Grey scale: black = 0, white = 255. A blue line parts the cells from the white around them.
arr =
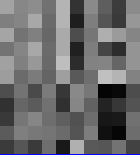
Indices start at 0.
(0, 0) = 163
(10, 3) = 110
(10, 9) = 66
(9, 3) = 117
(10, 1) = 86
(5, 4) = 159
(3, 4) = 170
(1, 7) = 85
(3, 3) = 107
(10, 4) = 25
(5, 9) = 130
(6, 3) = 123
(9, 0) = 91
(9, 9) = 109
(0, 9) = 139
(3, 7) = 69
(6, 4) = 55
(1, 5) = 30
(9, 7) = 16
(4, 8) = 101
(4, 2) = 152
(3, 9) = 148
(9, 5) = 84
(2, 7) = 175
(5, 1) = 107
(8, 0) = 57
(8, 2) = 134
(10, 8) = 115
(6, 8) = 8
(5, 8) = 180
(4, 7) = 132
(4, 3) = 105
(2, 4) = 170
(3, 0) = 115

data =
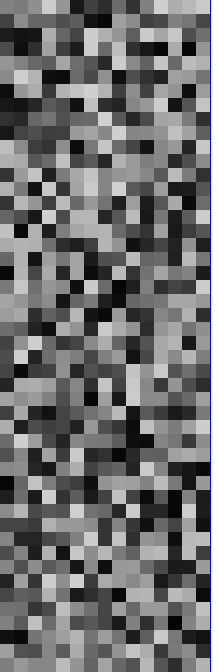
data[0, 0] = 129
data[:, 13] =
[184, 118, 78, 7, 187, 154, 14, 85, 122, 161, 36, 78, 124, 29, 10, 93, 61, 145, 186, 130, 58, 166, 177, 116, 24, 181, 111, 77, 105, 41, 162, 58, 170, 22, 21, 130, 204, 162, 186, 188, 28, 108, 171, 120, 131, 28, 140, 125]
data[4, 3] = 93
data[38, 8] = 194
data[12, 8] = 149
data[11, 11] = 135
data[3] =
[75, 15, 47, 161, 62, 29, 205, 106, 189, 48, 23, 7, 171, 7, 149]
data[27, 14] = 44
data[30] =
[172, 31, 76, 62, 69, 34, 151, 79, 55, 13, 192, 147, 124, 162, 205]
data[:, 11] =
[207, 72, 166, 7, 197, 33, 165, 205, 164, 146, 136, 135, 88, 156, 87, 119, 161, 69, 106, 164, 47, 118, 134, 149, 168, 169, 201, 56, 138, 60, 147, 132, 95, 133, 188, 89, 38, 105, 139, 185, 73, 25, 70, 154, 119, 201, 57, 85]
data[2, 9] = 94
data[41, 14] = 36
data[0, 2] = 143
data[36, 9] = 204
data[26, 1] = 10
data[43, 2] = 53
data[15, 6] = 182
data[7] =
[23, 18, 37, 90, 75, 17, 192, 46, 35, 134, 152, 205, 19, 85, 196]
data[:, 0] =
[129, 66, 28, 75, 149, 138, 14, 23, 49, 23, 189, 175, 52, 177, 52, 101, 193, 170, 103, 9, 121, 164, 156, 110, 67, 77, 68, 36, 162, 63, 172, 107, 81, 137, 6, 30, 139, 69, 132, 77, 133, 35, 71, 113, 128, 16, 159, 126]
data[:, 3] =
[204, 101, 173, 161, 93, 15, 58, 90, 116, 61, 51, 106, 32, 200, 63, 207, 28, 111, 159, 170, 150, 140, 97, 14, 104, 110, 66, 159, 129, 18, 62, 74, 162, 24, 125, 205, 88, 177, 71, 177, 89, 205, 177, 75, 107, 137, 134, 134]
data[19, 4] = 38
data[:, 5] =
[24, 93, 68, 29, 109, 106, 194, 17, 103, 155, 11, 69, 168, 164, 105, 181, 166, 30, 163, 164, 15, 102, 183, 147, 68, 125, 38, 134, 128, 90, 34, 134, 201, 174, 62, 93, 208, 152, 128, 198, 22, 207, 25, 141, 75, 179, 171, 148]
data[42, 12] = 186
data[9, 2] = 78
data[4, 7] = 40
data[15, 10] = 24
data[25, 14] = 125
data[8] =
[49, 40, 103, 116, 81, 103, 105, 208, 88, 38, 75, 164, 168, 122, 48]
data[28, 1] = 142

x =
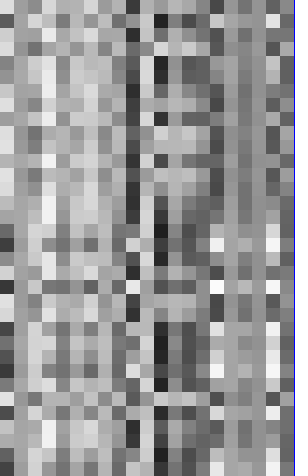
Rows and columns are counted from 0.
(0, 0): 221
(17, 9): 209
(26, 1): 155
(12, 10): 155
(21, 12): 183
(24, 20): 97
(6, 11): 102
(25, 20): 107
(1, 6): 149
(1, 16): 166
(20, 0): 55
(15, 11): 57
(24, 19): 209
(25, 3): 179
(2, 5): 194
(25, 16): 165
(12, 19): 87
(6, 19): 125
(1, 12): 127
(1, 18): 148
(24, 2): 211
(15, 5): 203
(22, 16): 152
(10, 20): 152
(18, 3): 230
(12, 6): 199
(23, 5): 170
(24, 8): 121
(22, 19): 107
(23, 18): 151
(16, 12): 133
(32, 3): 197
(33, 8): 106
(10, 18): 150
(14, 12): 167
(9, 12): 182
